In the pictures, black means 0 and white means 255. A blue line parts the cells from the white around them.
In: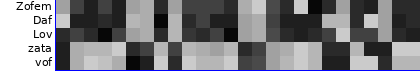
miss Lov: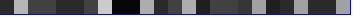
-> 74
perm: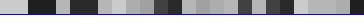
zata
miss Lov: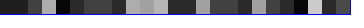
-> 54
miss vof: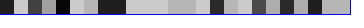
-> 193

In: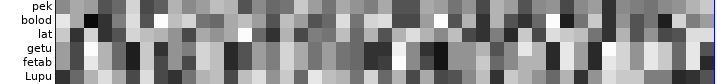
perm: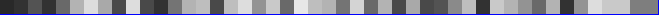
Lupu
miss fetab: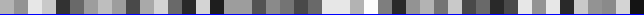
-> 62
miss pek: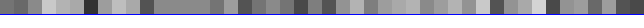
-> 94
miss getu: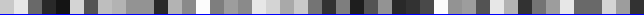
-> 240

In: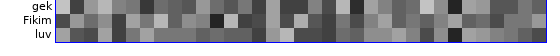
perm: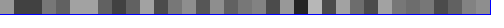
luv
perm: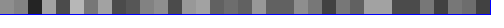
luv
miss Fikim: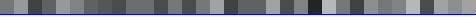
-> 173
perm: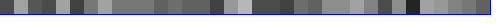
luv

